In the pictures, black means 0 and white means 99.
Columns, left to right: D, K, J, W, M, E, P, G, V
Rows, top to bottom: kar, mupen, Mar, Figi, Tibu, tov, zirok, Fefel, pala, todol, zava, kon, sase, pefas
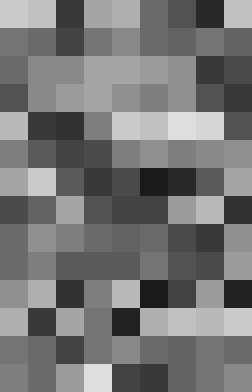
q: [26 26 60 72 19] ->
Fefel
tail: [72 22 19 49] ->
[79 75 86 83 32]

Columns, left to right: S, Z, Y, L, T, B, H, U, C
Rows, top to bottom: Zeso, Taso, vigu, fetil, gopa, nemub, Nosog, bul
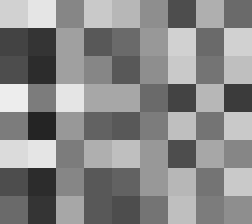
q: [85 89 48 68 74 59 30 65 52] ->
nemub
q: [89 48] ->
nemub
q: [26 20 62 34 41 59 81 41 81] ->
Taso
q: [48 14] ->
gopa
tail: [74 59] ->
[30 65 52]
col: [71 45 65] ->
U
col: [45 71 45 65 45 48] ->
U

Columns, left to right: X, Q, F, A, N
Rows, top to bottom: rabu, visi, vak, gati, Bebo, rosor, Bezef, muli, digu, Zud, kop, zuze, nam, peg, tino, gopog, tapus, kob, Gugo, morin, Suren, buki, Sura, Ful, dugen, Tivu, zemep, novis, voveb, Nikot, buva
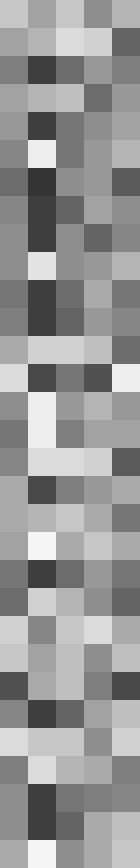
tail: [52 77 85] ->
[66]
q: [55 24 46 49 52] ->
voveb
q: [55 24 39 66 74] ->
Nikot
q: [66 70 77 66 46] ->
Gugo
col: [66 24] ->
Q
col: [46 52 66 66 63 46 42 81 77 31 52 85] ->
X

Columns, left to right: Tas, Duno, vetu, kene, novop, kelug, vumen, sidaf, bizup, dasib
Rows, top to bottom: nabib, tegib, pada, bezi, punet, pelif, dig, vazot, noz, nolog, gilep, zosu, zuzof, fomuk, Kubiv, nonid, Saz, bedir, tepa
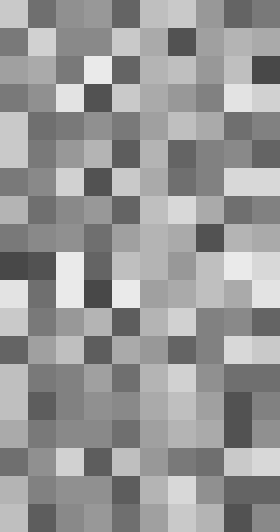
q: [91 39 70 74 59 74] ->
pada
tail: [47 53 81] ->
[32 78 66 43 50 84 84]
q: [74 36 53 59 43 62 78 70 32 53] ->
tepa
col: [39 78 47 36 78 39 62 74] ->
novop
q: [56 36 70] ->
bedir
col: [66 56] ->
Duno
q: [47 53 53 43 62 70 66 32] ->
nonid

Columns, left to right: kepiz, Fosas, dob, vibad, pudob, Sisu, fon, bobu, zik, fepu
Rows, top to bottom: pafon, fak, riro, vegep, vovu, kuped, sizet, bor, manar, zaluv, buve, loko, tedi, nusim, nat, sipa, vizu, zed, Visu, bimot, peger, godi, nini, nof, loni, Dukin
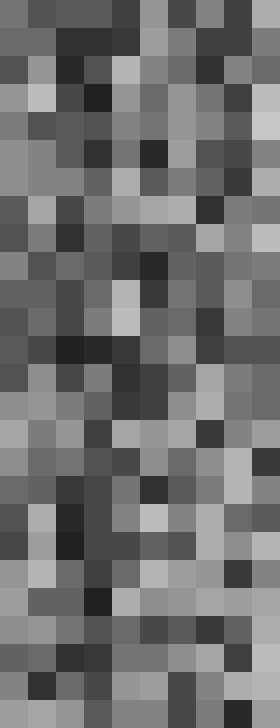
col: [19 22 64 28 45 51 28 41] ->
pudob
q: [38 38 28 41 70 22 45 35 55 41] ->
buve
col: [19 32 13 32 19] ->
vibad
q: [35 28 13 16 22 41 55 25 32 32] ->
tedi

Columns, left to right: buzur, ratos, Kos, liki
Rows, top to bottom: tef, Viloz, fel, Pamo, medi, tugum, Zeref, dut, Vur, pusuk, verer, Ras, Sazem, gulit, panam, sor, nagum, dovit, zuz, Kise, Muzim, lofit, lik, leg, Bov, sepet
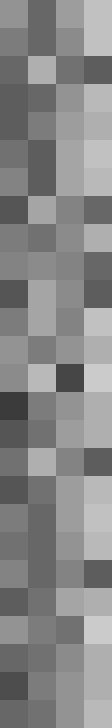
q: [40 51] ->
Muzim
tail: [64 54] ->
[36]

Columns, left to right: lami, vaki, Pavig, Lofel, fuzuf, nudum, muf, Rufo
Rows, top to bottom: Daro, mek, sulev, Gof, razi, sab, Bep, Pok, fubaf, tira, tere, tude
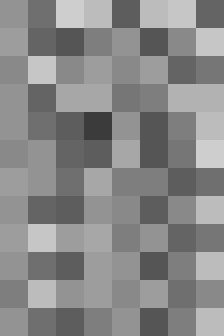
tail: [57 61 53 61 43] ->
[53]
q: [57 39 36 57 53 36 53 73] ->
Pok
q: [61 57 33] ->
tira
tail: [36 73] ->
[77 39]
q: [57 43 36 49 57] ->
tude
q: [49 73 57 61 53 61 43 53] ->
tere
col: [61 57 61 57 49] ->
lami

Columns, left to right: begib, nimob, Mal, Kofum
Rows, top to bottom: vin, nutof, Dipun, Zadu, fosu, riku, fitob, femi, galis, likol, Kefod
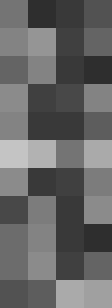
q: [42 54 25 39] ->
likol
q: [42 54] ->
likol
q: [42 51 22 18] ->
galis
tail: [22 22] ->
[36]
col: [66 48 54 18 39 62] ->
Kofum

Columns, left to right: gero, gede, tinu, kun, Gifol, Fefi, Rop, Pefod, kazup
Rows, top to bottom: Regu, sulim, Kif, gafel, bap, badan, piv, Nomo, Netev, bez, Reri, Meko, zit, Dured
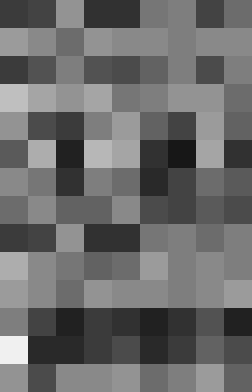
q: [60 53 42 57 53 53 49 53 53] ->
sulim
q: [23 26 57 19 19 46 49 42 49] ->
Netev

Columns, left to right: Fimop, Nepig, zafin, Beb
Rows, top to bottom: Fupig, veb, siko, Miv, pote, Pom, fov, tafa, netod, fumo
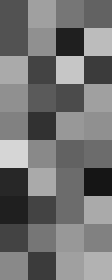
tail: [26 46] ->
[59 50]
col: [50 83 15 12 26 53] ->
Fimop

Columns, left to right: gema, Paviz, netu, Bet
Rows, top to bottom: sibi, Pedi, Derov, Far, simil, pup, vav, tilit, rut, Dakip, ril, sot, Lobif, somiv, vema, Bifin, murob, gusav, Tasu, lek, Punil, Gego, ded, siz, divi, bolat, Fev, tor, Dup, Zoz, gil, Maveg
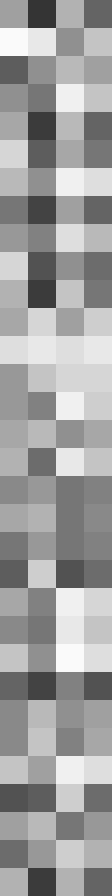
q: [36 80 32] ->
Punil
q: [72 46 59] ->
Zoz
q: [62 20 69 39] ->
sibi
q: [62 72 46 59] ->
Zoz
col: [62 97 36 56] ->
gema

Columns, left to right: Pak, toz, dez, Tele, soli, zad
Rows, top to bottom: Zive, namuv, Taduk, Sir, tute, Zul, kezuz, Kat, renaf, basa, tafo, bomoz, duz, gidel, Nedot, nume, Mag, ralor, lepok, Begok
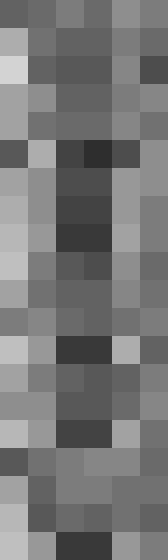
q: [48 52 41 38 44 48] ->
bomoz
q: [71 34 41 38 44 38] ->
lepok
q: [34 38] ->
gidel
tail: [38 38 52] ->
[44]
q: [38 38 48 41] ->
namuv
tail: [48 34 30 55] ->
[41]

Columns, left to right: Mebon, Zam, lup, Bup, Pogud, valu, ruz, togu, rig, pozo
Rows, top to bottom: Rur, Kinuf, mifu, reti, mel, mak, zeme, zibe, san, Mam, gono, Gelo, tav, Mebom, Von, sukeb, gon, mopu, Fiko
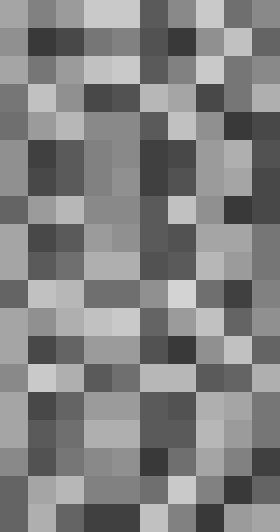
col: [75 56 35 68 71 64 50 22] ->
togu
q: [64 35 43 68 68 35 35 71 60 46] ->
sukeb
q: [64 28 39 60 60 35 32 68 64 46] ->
Von

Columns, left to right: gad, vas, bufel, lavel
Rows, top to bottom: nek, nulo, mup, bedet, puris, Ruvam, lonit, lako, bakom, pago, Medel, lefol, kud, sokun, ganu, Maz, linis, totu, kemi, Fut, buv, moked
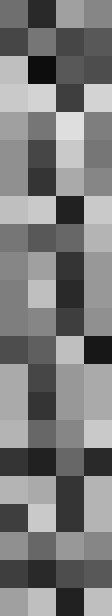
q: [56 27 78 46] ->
Ruvam
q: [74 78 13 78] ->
lako
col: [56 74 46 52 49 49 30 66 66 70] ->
gad
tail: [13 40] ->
[16]
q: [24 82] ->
bedet
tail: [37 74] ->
[9]
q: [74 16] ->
Medel

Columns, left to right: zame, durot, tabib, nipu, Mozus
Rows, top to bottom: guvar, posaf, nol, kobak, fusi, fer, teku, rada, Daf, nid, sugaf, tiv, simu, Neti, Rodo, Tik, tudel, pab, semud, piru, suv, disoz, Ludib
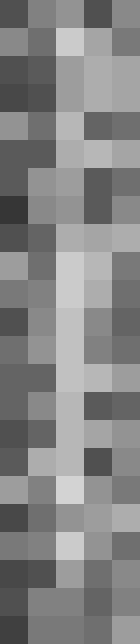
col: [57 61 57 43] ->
nipu
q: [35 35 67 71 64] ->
fer
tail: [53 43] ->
[79 64 47]

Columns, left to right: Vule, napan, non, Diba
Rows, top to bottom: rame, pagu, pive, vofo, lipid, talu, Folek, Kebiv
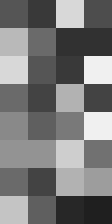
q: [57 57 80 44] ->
talu
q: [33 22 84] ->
rame

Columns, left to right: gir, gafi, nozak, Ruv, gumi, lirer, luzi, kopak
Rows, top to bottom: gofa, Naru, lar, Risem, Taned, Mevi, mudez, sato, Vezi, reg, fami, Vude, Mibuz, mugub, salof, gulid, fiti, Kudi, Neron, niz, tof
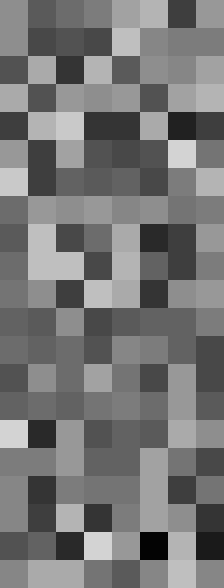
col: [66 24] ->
gir
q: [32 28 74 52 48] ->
Naru
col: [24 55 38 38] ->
luzi
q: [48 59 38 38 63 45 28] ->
fiti
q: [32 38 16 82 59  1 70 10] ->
niz
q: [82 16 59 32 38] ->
gulid

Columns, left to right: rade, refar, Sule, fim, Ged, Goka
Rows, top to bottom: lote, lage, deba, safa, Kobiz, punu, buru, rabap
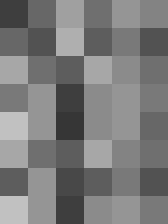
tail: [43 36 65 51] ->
[43]
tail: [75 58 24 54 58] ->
[47]
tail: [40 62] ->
[43 58 51]
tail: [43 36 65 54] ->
[43]
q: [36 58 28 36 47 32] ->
buru
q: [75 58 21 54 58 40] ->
Kobiz
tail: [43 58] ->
[51]

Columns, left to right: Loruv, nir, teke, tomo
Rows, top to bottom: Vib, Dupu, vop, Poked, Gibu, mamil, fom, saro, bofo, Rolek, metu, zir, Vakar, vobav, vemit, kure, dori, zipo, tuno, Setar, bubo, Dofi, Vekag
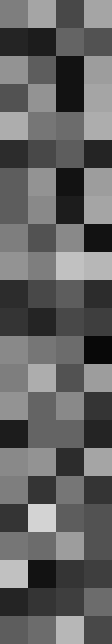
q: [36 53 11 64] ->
saro
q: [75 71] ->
Rolek
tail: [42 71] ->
[28]
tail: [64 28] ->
[64]
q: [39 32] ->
Dupu
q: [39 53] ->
vemit
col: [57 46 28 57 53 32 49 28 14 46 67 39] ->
nir

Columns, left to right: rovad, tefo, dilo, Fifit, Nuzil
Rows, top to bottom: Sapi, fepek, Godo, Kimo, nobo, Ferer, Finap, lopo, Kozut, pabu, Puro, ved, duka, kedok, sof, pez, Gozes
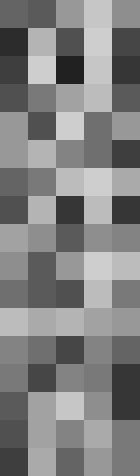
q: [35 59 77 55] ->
Sapi
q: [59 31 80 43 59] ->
nobo
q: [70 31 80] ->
fepek
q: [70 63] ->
ved
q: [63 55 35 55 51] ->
Kozut
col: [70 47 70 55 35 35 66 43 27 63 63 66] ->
tefo

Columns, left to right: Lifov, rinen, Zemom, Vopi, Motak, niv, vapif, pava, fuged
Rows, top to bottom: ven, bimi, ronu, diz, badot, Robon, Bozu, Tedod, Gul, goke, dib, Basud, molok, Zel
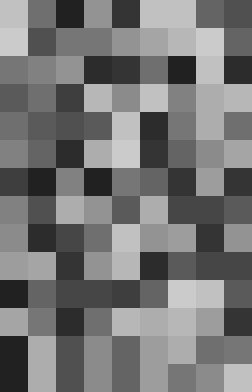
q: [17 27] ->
Gul
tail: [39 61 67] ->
[43 46]
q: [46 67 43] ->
badot
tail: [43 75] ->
[57 61 20 57]
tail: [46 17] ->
[43 71 67 71 61 20]
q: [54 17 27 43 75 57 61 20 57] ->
Gul

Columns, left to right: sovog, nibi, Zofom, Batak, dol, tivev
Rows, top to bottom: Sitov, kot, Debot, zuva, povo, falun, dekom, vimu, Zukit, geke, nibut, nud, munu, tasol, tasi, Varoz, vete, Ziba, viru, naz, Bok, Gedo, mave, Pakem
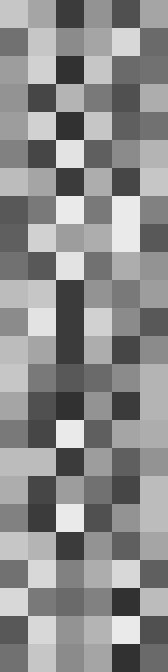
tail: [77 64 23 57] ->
[31 64]
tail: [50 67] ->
[84 37]
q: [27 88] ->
falun
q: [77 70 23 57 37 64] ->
naz
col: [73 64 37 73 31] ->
tivev
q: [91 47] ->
vimu

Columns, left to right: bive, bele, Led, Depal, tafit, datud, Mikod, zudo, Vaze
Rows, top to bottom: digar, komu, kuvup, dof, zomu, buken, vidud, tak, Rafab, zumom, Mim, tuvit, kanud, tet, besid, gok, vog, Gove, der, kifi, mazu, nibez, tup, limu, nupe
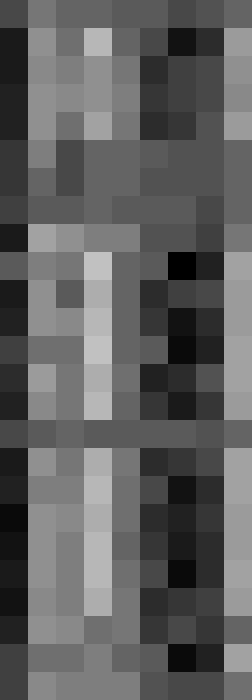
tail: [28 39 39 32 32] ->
[32 39]
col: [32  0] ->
Mikod
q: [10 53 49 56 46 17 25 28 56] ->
kuvup
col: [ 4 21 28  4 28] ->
Mikod
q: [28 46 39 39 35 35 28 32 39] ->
digar

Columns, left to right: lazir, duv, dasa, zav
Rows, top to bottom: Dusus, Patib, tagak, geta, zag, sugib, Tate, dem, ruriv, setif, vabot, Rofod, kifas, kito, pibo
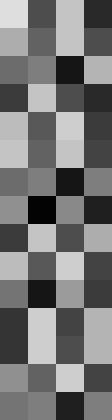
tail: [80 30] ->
[70]
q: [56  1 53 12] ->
dem
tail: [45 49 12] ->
[49]
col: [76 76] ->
dasa
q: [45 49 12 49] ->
pibo
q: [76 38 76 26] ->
sugib

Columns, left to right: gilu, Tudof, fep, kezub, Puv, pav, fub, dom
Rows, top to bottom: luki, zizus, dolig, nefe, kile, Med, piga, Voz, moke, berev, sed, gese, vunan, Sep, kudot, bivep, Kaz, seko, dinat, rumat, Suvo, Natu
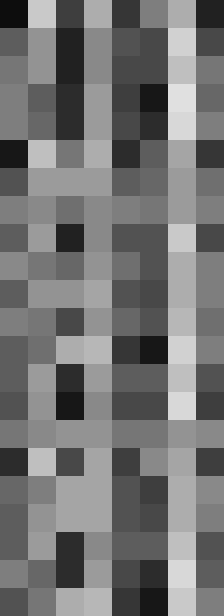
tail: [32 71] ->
[43]
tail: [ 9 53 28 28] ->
[84 24]
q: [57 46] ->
bivep
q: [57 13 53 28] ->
dolig
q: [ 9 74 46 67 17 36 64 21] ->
Med

